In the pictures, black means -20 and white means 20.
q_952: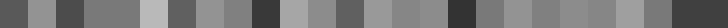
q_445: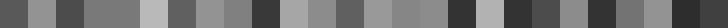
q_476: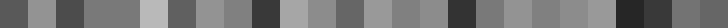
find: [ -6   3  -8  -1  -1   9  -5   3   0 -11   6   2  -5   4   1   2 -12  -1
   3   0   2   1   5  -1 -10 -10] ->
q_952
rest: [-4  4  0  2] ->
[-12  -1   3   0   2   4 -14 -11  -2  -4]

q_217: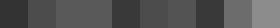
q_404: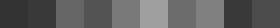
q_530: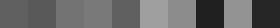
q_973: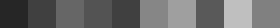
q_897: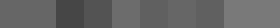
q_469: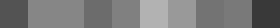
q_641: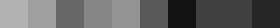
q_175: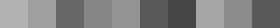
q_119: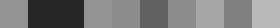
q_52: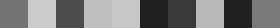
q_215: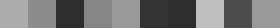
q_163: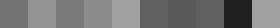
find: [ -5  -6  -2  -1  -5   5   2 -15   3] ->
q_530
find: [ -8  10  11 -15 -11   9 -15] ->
q_52
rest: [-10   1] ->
[ 5 -6 10  0]

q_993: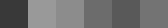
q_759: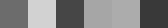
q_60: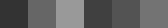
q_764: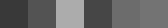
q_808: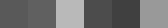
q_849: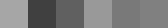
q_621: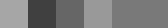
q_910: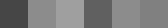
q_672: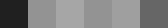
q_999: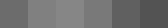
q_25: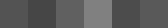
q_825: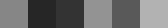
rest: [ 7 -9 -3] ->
[-2]
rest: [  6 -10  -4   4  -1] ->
[-1]
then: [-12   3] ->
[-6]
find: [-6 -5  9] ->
q_808

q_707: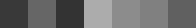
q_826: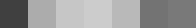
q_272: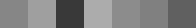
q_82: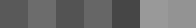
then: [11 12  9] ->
[-2]
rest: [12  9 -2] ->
[-1]
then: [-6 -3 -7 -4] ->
[-9]
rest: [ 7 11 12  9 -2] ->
[-1]

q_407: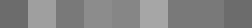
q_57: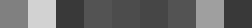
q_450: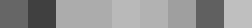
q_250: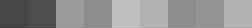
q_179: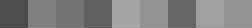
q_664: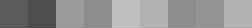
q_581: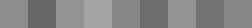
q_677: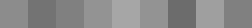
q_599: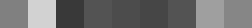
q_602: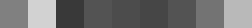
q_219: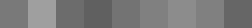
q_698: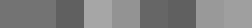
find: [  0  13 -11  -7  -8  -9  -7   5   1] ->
q_599
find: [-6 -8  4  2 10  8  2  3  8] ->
q_664
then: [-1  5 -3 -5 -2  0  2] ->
[0]
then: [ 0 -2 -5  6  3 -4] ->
[5]
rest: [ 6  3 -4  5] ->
[3]

